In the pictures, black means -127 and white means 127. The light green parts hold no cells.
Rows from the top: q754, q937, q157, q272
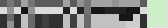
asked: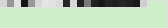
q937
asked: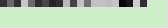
q157
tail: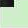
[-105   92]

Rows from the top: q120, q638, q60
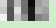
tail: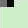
[31 46]
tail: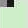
[ 1 16]
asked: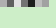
q638
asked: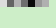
q120

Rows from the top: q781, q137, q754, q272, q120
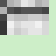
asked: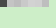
q754
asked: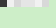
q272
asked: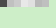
q781
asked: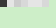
q120
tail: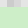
[101  88]
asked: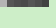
q137

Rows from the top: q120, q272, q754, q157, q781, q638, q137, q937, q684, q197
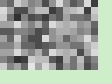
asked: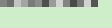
q120
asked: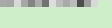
q937
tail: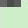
[-25  19  19 -11 -11  46  76]

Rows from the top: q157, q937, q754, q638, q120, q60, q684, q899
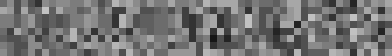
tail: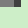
[-32 -47  -3  39  23 -63 -19]
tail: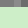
[ 53  23  39  39  39 -19 -32  -3 -19 -19 -32  -3  39  39 -32  11  -3 -47
 -76  11 -19 -91  23 -19  23  11  39]
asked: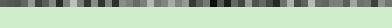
q60
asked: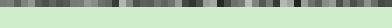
q638

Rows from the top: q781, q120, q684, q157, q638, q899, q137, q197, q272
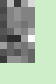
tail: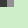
[ 18   2 -26]
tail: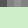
[2]
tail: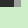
[127]
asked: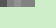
q684
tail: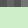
[-26]
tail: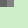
[-11  18]
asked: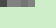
q157

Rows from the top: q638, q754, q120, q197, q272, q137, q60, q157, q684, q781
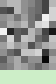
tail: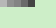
[55]
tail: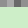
[  16 -119   42]

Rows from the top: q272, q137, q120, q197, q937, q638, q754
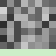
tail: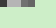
[ 69 -69]
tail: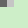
[-69]
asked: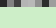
q197

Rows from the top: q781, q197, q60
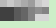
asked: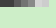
q60
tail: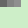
[3]

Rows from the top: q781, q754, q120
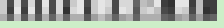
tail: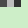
[-65]
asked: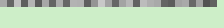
q120

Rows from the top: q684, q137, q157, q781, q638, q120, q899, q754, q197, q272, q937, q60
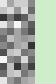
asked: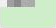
q60
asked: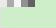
q781

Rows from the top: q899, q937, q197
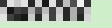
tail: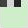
[ 47 -88  85]
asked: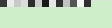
q899
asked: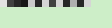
q197

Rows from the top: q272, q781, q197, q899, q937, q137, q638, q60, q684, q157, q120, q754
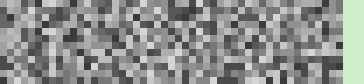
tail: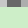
[-53  45  17  71 -53 -39  59  59 -23  17   5 -53  85  32  45  59  85   5
 -23  59 -23  45 -39  17  71  45  32  32 -39  85  59 -53 -39   5 -23  -8
 -39 -23 -53 -39 -39]
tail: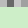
[-39  -8 -23  -8  71  45 -68]
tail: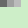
[  5 -23  32  45  45  32 -68  17  -8]

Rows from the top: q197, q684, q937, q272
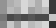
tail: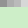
[ 71  46  87 -69]
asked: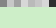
q272
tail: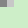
[ 33  87  58  71  87 -81]
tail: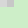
[ 46  87 -69]

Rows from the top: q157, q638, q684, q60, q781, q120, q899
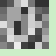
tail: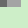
[-78  63 -22 -38]
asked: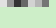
q60
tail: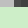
[51]
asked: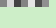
q781
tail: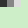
[-51  21]
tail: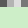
[-78 -78]

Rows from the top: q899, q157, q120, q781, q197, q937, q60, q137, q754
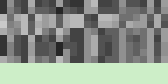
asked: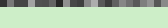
q137
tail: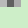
[ 28  43 -31  43  57  57 -31 -45  43  43  28 -31  43  28  28 -45  43 -45]
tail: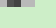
[ 43 -15 -15   0  28 -31  43 -31]

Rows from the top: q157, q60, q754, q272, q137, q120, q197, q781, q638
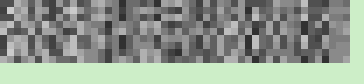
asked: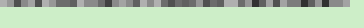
q638
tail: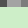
[-62 -47  48  10  23 -19 -62  23  48  -3 -31  35  -3  35  -3 -31  23 -31
  10  23 -19  23 -47  62  48 -31  35 -78 -19  35 -47  35  10  -3 -78 -31
 -47 -62  -3  10  35]
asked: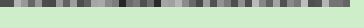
q754
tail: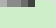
[ 10  35  10 -31  48  10  48 -19 -47 -19 -31 -19  23 -47 -19 -31  48  48
 -19  23 -78 -31  35 -47  35  -3  -3 -78 -31  23 -78  10  10  35]

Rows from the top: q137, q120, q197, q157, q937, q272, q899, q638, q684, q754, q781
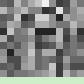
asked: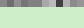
q781
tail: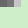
[-65   3 -51 -51]
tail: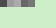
[ 69 -65   3 -51 -51]

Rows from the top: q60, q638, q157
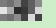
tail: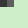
[88]
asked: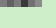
q60

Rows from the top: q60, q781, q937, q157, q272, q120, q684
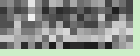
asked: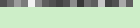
q937
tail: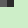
[-72 -60 -33 -72 -46 -17 -33 -97 -46 -60]
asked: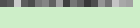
q157
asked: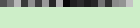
q684
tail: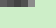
[-72 -17 -33  71 -60 -46  41 -33]
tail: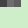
[-60 -60  12 -17  71  71  12]
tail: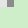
[-46  55  41 -33  41 -17  -4  28  41 -60  12 -17 -60]

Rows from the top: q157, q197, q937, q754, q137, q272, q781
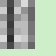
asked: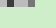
q754
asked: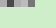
q137
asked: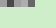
q781
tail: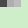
[-9]
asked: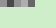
q937

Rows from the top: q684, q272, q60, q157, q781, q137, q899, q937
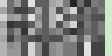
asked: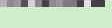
q899
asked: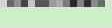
q684

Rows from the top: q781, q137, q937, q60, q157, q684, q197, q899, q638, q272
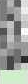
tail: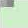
[-17  24]
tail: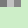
[78]
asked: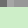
q197
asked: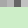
q60
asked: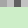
q60

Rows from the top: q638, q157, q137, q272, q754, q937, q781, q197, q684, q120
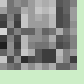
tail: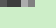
[-66]
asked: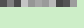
q137
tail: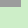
[ 56 -53 -40  14]

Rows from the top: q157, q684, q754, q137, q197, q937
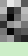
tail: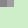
[-67 -93]
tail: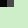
[-38]
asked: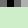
q754
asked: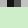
q684

